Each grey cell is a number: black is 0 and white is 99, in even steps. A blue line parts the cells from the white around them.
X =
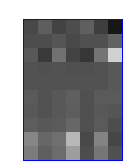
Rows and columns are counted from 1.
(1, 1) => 28
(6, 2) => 32
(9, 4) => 71
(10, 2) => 37
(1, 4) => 30
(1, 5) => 37
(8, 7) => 30
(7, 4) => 36
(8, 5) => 31
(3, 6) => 45
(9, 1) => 52
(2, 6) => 31
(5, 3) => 32
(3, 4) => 26
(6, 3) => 34
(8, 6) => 35
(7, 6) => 34
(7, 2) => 32
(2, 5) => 31
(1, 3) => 26
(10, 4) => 61
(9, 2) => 40
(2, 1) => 30

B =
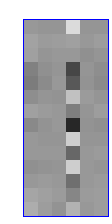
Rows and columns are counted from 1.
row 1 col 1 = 59
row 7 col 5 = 58
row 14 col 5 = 59
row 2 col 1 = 63
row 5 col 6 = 54
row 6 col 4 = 75
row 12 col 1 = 59
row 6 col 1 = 55
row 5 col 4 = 34
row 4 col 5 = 58
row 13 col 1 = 64
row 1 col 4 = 85
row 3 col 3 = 59
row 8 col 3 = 59
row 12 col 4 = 43
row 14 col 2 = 61
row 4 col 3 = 58
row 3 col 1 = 62
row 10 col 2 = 59
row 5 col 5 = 57
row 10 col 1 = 59
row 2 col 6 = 61
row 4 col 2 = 56
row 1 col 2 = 58
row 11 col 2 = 57
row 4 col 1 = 50
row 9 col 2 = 58
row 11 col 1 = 56

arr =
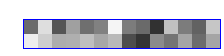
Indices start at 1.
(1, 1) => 41
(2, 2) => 80
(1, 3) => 33
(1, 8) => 48
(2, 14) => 64
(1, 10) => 19
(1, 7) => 95
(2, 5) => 74
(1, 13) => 38
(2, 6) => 65

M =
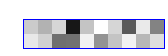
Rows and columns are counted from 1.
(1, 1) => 79
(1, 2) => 69
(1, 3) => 83
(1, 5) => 76
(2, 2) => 81
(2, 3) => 43
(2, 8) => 94

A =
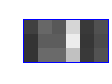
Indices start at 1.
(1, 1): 25
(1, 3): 34
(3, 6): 32
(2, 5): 21

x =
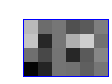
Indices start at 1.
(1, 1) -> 72
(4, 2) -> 14
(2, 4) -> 68
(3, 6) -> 52
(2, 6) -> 44
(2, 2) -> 15
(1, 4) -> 31
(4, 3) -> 45

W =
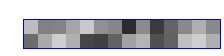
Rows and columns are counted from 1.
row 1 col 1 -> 73
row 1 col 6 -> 56
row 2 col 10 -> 31
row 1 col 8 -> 17
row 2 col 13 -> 80
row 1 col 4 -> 64
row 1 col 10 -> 23
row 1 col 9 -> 54

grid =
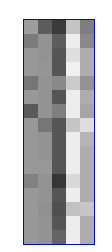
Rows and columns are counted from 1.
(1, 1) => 61
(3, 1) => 59
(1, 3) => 23
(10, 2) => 57
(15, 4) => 92
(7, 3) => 49
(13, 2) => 57
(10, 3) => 33
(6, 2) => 57
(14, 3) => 31
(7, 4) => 92
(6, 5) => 67
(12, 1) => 50
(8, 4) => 77
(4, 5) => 67
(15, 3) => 33
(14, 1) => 59
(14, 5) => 77
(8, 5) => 86
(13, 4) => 92
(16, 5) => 67
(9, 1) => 59
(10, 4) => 92
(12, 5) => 67

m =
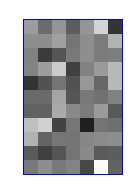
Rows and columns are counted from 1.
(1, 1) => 61
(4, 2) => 61
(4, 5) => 50
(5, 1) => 20
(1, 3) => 58
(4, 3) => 79
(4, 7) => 72
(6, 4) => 33
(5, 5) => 59
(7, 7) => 34
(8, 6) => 45
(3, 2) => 23
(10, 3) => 33
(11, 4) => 51
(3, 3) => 33
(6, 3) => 64
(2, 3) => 62
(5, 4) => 32
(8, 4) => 46
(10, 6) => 35
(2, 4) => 45
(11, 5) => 28

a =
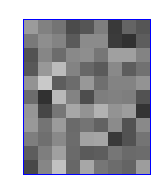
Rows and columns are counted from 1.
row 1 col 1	60
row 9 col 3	53
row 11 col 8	39
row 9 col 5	63
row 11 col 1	28
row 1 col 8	39
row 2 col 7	23
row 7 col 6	69
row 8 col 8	32
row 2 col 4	35
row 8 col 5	45
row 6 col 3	72
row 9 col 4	42
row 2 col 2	55
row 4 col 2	59
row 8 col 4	41
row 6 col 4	51
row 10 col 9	42
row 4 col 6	35
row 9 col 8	32
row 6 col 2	19
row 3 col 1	32
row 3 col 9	51
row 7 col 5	57
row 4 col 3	73
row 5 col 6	43
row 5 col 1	57
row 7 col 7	57
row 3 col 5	55
